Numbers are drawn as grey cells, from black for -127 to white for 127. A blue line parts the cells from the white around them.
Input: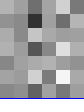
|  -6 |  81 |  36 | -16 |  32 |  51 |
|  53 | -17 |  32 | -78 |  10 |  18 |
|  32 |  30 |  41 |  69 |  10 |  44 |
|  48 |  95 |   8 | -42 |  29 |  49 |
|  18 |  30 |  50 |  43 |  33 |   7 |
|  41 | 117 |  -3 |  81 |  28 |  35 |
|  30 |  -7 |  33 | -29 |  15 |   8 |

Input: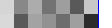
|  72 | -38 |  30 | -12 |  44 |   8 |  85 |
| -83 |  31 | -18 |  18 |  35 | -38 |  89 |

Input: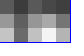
| -64 | -55 | -38 | -67 | -37 |
| -10 |  41 |  22 | -32 |  24 |
|  52 | 116 |  65 | -21 |  68 |

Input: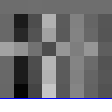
|  -17 |  -17 |  -17 |  -18 |  -18 |  -17 |  -18 |  -18 |
|  -41 |  -26 |    1 |  -36 |   49 |  -50 | -100 |  -23 |
|  -42 |  -23 |    3 |  -37 |   33 |  -44 |  -87 |  -23 |
|  -33 |   22 |   -1 |   22 |  -51 |  -13 |   19 |   35 |
|  -44 |  -20 |    4 |  -36 |   53 |  -50 | -100 |  -23 |
|  -41 |  -26 |    1 |  -36 |   50 |  -52 | -100 |  -23 |
|  -45 |  -28 |    5 |  -39 |   70 |  -59 | -122 |  -24 |

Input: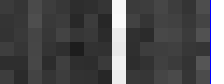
| -50 | -75 | -66 | -57 | -66 | -68 | 119 | -74 | -80 | -82 | -72 | -66 | -53 | -74 | -68 |
| -59 | -71 | -62 | -60 | -74 | -61 | 121 | -88 | -67 | -87 | -67 | -70 | -49 | -72 | -75 |
| -46 | -68 | -57 | -55 | -84 | -79 | 107 | -84 | -70 | -73 | -60 | -72 | -58 | -70 | -76 |
| -74 | -72 | -63 | -65 | -66 | -80 | 104 | -78 | -77 | -98 | -80 | -75 | -57 | -73 | -65 |
| -42 | -76 | -68 | -63 | -77 | -82 | 112 | -69 | -82 | -81 | -64 | -83 | -56 | -81 | -81 |
| -52 | -74 | -53 | -58 | -73 | -71 | 109 | -88 | -78 | -77 | -66 | -74 | -60 | -84 | -66 |

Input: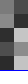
| -52 |  -4 |
| -79 |  10 |
|  69 | -81 |
|  12 | -49 |
|  67 | -84 |

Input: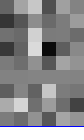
|    3 |   32 |  -47 |   71 |   36 |  -27 |
|   28 |   -3 |  -21 |   13 |  -42 |  -74 |
|  -19 |   -3 |   -4 |   81 |  -21 |  -14 |
|    9 |  -33 | -116 |   90 |  -28 |  -71 |
|   19 |   36 |  -41 |   17 |  -17 |   -4 |
|    3 |    4 |    4 |    4 |    2 |    2 |
|   -9 |   -3 |   70 |  -29 |    5 |  -33 |
|  -61 |  -18 |   28 |  -16 |   85 |   43 |
|   21 |   37 |  -40 |   18 |  -19 |   -3 |

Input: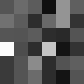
|  -32 |   20 | -112 |  -35 |  -20 |  -42 |
|  -76 |   20 |  -22 |  -82 |  -35 |  -14 |
|  -43 |  -86 |  -82 |  -35 |  -43 |  -42 |
|  -76 | -107 |   69 |  -82 |  -50 |  124 |
|  -32 |  -44 |  -82 |   11 |  -43 |  -69 |
|  -43 | -107 |  -82 |  -20 |  -43 |  -69 |

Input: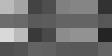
| -77 |   5 |   5 |   0 | -49 | -60 |  36 |  58 |
| -40 | -27 | -27 | -27 | -35 | -37 | -22 | -18 |
| -91 |  18 |  18 |  12 | -54 | -70 |  59 |  89 |
| -26 | -39 | -39 | -38 | -30 | -28 | -43 | -47 |
